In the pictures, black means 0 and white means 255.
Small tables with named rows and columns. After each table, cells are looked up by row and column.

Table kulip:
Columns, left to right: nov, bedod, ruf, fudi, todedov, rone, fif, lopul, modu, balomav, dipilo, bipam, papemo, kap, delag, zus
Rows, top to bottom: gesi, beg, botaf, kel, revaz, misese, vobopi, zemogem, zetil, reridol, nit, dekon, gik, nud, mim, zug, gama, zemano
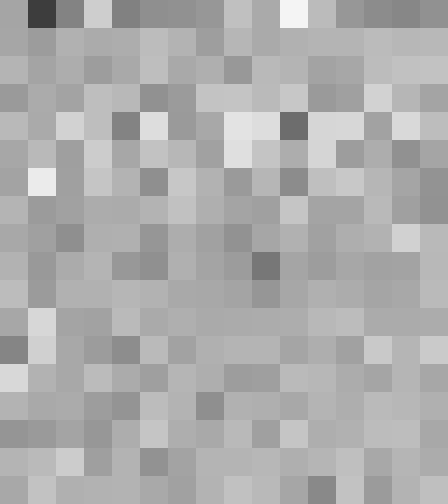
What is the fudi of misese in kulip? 204
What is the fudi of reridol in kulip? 180
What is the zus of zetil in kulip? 185
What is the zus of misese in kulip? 165
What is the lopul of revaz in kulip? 168
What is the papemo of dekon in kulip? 188
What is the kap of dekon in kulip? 171
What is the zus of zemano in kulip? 191
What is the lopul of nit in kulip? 168
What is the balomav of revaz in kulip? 221
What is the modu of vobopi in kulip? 154
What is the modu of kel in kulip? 196
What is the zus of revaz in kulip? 189

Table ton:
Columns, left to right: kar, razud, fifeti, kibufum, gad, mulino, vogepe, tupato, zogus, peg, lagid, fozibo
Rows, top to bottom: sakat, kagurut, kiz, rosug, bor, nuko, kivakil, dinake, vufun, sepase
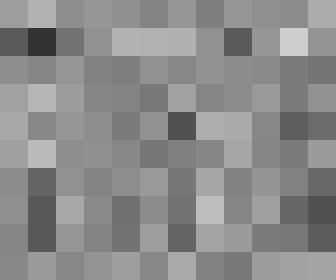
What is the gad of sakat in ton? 144
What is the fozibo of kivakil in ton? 105
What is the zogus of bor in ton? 170
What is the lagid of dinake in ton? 102
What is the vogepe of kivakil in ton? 119
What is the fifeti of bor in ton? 150
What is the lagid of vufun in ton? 120
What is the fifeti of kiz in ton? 150
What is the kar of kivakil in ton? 140
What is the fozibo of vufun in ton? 93
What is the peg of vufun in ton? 123
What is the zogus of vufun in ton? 154
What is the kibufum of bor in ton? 141
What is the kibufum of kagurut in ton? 145
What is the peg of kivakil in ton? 148
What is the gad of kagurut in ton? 178
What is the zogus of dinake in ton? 133
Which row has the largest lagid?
kagurut

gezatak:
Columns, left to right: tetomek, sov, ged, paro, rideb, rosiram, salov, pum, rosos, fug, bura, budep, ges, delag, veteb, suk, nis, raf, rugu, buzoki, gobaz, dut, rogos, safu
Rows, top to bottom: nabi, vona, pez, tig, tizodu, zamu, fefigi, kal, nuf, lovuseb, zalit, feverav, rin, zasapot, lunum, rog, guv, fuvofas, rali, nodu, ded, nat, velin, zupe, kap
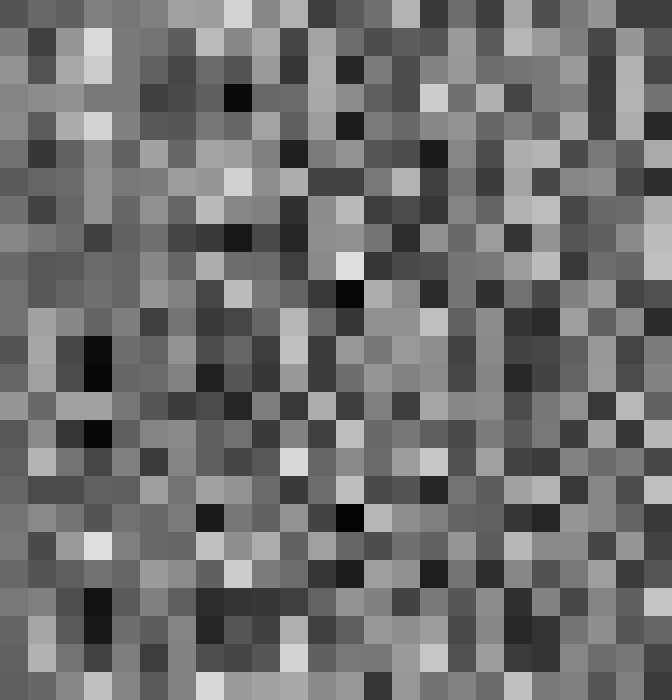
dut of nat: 133
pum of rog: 95
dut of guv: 107
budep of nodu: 160
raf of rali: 97
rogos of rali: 100
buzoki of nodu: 137
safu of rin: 124
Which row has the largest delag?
rali

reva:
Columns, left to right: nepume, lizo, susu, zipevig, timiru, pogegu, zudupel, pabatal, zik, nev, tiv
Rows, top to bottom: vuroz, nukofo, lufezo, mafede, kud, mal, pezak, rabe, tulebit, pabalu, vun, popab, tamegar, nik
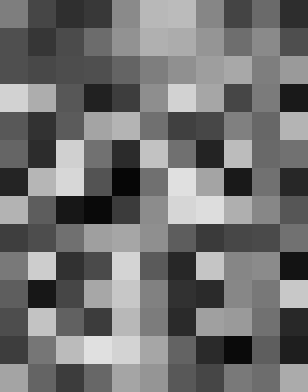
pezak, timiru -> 6
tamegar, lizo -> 118
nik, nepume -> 164
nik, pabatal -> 70
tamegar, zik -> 10
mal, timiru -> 43
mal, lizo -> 44
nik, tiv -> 171
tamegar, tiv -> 30
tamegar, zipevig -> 224
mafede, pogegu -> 142
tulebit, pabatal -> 58
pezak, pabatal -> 164
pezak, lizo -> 182
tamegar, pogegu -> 166
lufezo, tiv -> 154
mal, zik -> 188
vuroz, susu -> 47
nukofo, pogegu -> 176
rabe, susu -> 23

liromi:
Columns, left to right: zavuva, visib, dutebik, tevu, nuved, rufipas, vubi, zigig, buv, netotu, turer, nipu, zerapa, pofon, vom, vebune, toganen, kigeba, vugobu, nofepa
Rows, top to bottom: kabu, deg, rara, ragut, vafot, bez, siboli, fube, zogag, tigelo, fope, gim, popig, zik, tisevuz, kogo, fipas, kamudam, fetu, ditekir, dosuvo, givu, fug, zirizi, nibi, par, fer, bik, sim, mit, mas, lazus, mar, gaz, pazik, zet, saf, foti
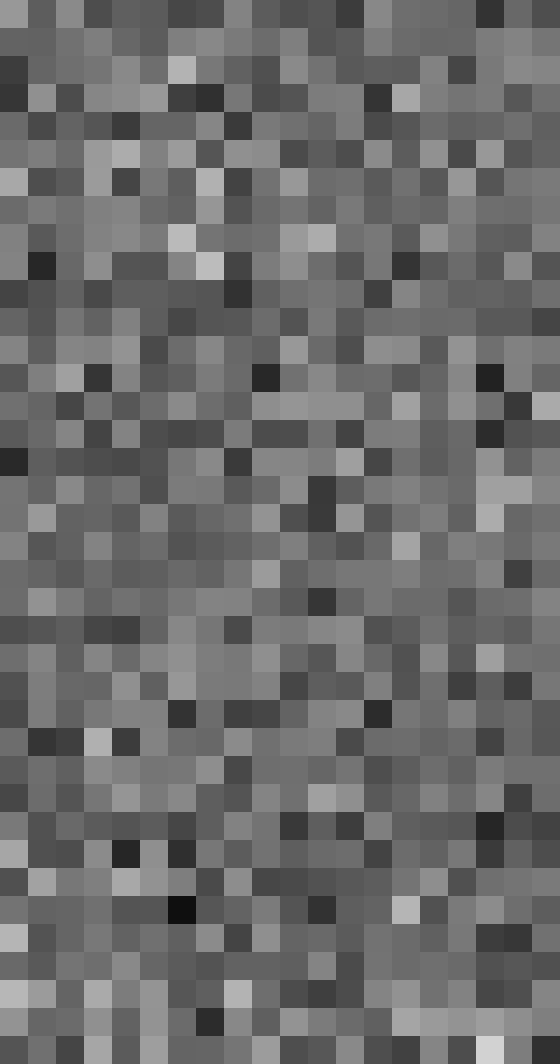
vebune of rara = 130
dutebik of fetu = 98
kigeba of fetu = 172
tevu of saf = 144
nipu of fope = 117
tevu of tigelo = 142
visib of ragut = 144
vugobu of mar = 110
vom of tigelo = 52
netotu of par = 70
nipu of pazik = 132
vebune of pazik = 111
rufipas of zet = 148
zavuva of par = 74
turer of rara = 138
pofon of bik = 78
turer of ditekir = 127
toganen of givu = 85

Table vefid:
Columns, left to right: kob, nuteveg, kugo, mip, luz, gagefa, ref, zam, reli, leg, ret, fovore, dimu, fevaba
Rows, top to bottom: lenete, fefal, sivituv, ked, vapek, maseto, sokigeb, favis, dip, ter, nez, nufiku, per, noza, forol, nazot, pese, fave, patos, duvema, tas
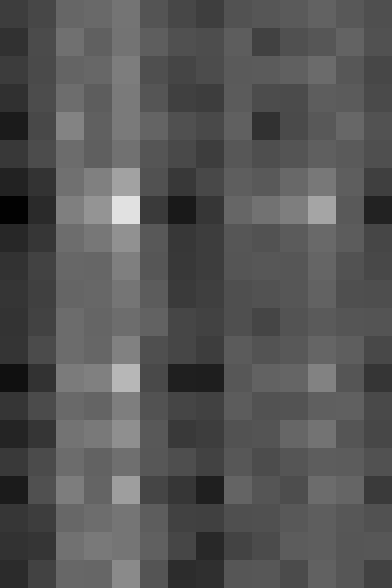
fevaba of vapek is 82
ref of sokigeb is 56
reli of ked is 91
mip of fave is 100
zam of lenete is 62
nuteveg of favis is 42
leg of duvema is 75
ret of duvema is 92
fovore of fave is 108
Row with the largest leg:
favis

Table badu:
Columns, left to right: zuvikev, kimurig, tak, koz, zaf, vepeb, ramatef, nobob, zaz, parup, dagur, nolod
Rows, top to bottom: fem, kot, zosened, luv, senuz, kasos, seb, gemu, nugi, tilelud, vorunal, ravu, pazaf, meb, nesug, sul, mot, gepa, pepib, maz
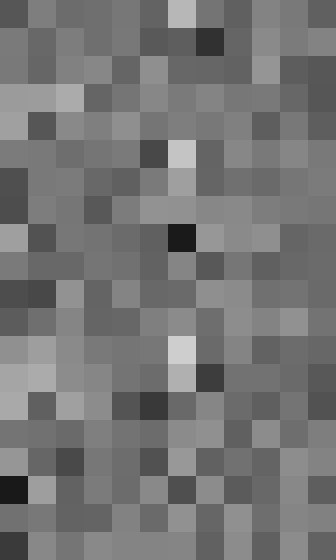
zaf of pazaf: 117
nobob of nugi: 151
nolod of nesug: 82
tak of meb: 140
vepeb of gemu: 146
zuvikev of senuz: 160
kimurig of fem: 126
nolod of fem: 96
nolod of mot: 131
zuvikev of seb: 79
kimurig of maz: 136
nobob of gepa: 140
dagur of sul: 110
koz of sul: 127

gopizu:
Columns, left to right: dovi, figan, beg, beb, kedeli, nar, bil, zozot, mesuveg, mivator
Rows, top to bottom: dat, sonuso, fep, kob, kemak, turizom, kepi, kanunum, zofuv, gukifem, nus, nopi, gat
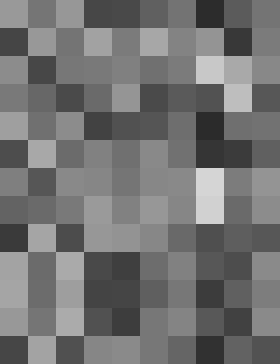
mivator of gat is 82
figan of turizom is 168
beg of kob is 74
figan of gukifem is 107
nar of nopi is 119
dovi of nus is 165
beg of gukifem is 170
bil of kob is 90
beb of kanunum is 154
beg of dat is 151

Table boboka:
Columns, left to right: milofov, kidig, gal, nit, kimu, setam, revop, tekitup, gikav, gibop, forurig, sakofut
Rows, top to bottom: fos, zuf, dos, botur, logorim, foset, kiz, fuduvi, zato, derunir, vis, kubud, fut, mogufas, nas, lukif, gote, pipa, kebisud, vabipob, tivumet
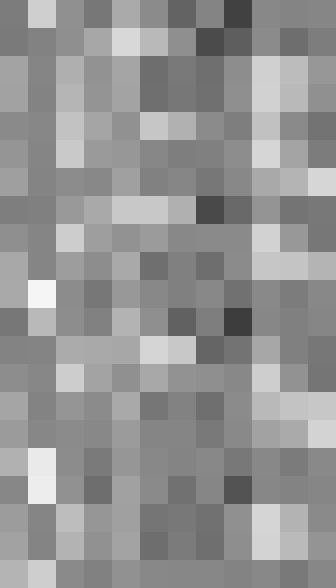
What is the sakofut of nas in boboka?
199
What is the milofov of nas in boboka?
165
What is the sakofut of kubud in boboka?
134
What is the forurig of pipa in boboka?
131
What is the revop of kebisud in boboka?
120
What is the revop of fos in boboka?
99
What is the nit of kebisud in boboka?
150
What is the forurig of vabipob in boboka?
186
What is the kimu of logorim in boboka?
145
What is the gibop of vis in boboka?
137
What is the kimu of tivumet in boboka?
145
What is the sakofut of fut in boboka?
119
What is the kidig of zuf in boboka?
130
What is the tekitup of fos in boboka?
132
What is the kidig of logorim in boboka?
135

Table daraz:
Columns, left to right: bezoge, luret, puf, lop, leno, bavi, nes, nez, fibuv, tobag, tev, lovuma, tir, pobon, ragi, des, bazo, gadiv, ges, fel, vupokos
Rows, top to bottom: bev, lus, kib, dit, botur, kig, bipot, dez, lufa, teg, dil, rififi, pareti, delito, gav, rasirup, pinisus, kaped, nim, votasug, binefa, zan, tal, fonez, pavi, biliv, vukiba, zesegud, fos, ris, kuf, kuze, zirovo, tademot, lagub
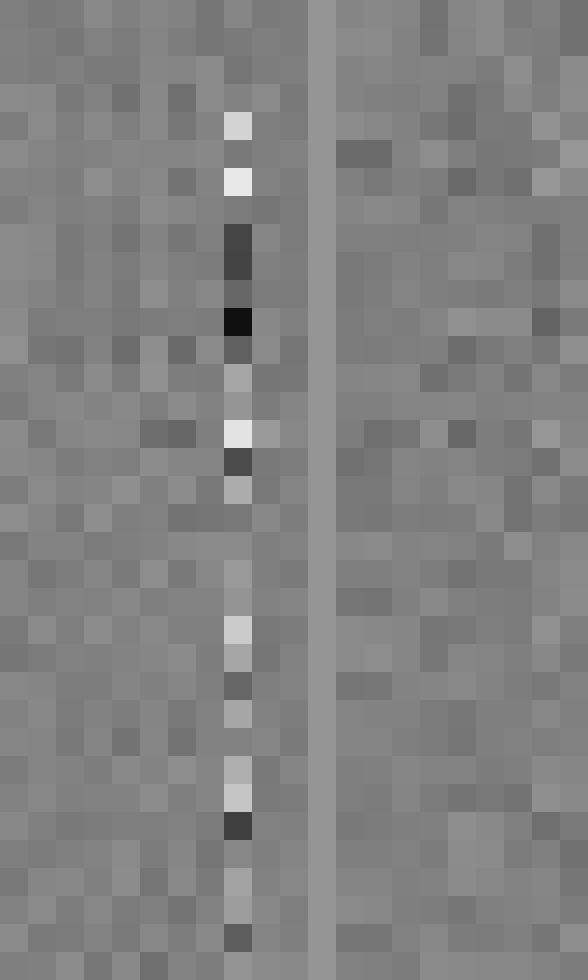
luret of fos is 135
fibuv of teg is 68
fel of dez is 125
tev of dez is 123
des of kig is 141
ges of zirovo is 130
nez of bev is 118
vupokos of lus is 113

